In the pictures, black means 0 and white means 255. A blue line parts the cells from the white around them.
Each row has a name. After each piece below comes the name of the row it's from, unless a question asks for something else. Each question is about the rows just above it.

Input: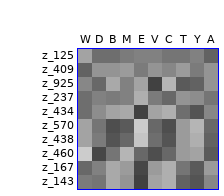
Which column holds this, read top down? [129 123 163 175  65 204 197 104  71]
E
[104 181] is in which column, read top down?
M
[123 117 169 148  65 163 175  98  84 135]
z_143
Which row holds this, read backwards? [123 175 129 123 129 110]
z_237
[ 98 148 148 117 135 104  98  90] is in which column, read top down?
A
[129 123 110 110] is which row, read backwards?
z_125
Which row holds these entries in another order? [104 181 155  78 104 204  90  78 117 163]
z_570

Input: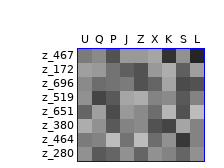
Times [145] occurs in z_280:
4
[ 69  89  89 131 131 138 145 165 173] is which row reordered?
z_519

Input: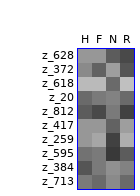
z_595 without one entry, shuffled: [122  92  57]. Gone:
[114]
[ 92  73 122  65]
z_812

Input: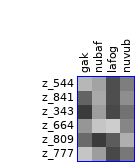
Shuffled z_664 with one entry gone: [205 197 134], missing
[150]
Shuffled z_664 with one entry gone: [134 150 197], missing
[205]

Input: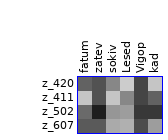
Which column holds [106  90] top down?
fatum
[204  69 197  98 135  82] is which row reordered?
z_420
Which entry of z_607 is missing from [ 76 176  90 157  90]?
[170]
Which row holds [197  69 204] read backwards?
z_420
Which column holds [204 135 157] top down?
Lesed

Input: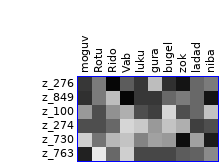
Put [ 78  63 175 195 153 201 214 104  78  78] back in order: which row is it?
z_274
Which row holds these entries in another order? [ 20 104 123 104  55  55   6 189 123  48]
z_849
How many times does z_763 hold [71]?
3
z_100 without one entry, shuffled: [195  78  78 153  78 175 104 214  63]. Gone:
[145]
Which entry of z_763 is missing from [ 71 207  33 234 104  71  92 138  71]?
[98]

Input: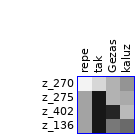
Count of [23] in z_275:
1
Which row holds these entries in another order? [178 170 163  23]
z_275
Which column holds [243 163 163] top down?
repe

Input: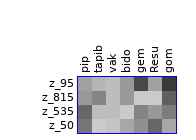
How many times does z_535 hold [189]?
2
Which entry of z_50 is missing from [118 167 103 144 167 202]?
[196]
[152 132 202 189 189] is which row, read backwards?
z_535
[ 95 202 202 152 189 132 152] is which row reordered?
z_815

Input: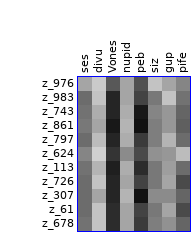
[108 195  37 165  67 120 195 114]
z_983
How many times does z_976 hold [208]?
0
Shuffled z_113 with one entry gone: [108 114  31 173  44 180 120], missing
[158]
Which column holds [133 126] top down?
siz
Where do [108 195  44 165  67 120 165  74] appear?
z_61
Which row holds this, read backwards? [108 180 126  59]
z_797

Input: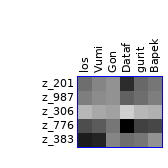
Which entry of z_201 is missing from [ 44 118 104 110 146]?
[133]
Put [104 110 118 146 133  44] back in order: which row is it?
z_201
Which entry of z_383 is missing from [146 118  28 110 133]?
[36]

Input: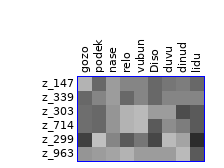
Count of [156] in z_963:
4
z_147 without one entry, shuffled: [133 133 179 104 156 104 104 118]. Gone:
[125]
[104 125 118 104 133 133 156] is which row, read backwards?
z_147
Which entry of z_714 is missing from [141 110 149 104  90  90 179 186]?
[125]
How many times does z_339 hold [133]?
5
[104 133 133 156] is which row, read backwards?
z_147

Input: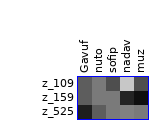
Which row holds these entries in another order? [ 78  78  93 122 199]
z_109
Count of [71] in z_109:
0
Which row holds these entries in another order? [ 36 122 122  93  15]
z_159
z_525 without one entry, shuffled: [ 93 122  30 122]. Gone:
[129]
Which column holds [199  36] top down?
nadav

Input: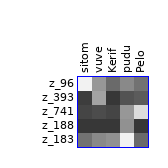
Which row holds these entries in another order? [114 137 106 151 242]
z_96
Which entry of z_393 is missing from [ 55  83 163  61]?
[91]
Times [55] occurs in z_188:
4
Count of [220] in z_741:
1
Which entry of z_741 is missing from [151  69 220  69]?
[76]

